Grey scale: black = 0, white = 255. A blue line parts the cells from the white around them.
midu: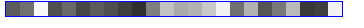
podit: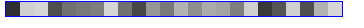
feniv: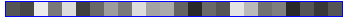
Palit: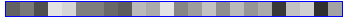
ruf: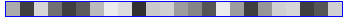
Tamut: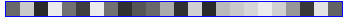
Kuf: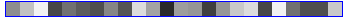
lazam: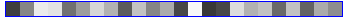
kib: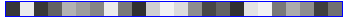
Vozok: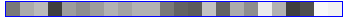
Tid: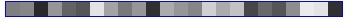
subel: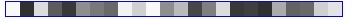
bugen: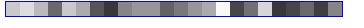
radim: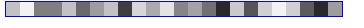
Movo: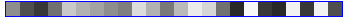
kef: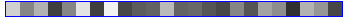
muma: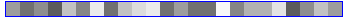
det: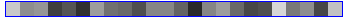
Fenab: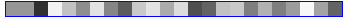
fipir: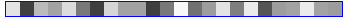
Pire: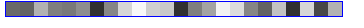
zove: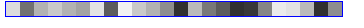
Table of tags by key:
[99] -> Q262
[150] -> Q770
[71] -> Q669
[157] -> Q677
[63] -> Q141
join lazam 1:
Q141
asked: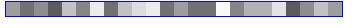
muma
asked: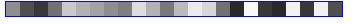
Movo
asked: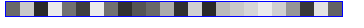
Tamut
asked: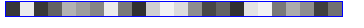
kib
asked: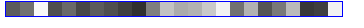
midu
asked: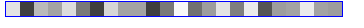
fipir

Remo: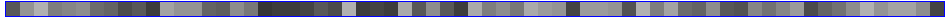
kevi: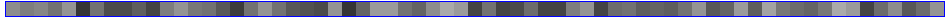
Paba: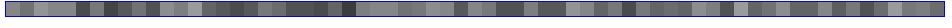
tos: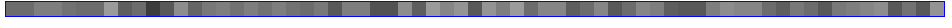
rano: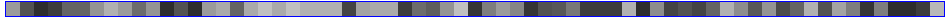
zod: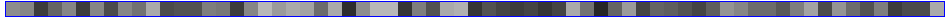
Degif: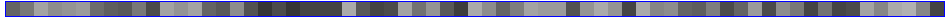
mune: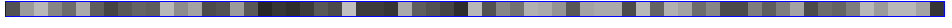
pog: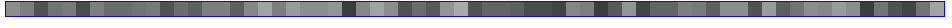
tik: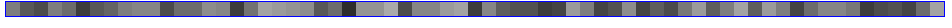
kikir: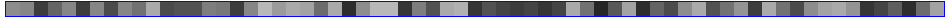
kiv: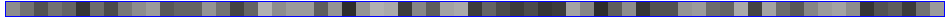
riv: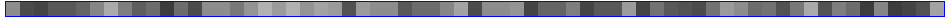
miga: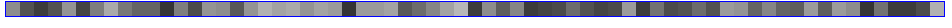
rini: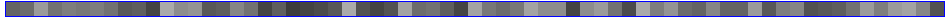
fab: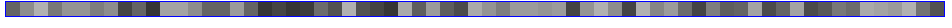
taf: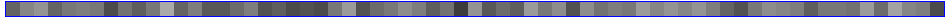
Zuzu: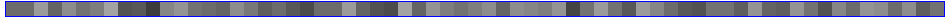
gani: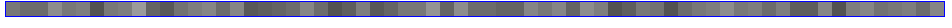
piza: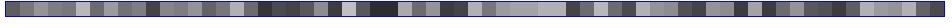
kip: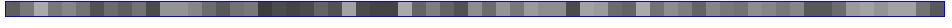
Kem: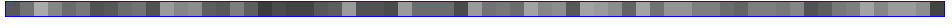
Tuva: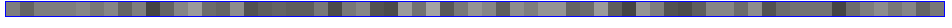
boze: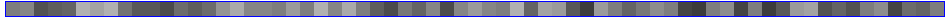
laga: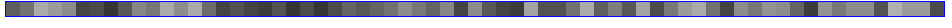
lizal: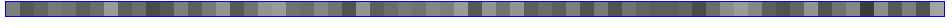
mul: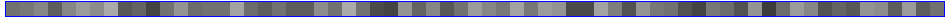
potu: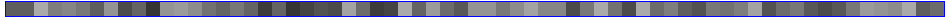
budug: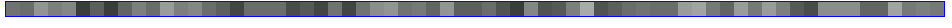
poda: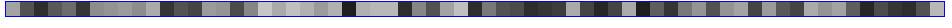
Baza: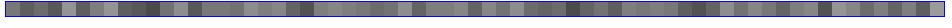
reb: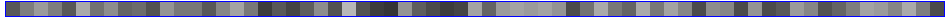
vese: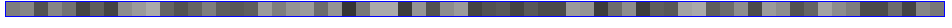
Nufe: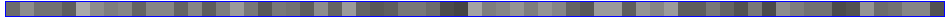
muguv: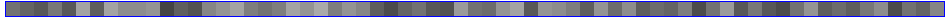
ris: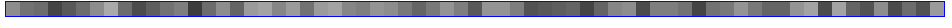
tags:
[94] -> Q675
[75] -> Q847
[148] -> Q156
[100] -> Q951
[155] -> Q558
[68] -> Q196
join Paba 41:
Q156
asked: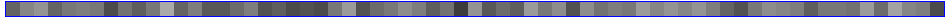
taf
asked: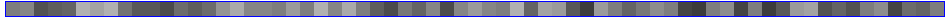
boze
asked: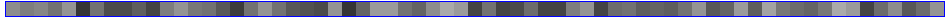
kevi
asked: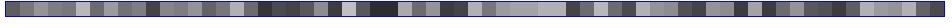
piza

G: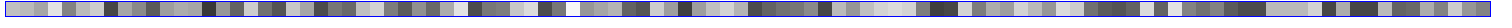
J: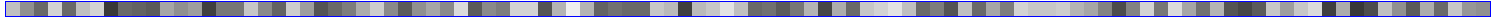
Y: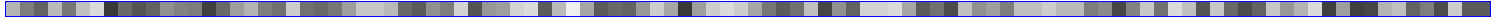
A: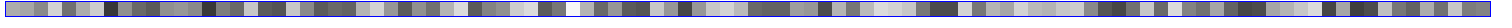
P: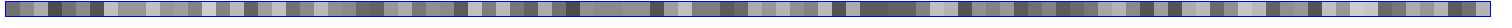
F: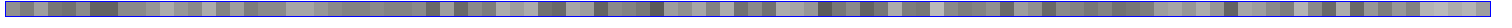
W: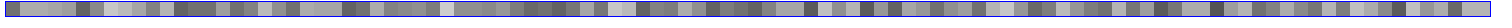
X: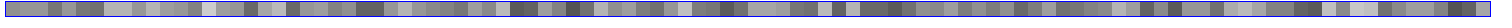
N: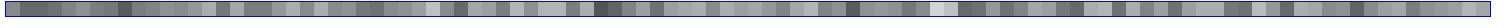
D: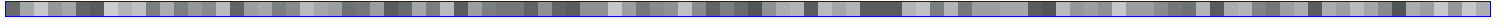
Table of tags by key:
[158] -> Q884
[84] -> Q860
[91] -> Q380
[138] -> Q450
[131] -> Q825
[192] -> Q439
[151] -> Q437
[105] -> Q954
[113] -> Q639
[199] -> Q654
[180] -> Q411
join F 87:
Q437
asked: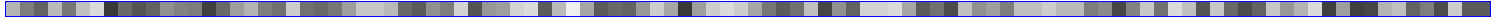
Y

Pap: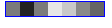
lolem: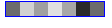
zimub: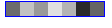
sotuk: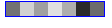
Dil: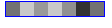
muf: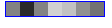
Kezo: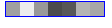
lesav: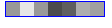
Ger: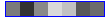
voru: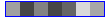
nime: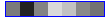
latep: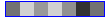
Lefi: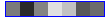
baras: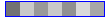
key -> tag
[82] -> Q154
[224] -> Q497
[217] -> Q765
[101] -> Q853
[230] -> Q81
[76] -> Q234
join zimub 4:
Q497
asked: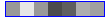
lesav
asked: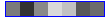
Ger

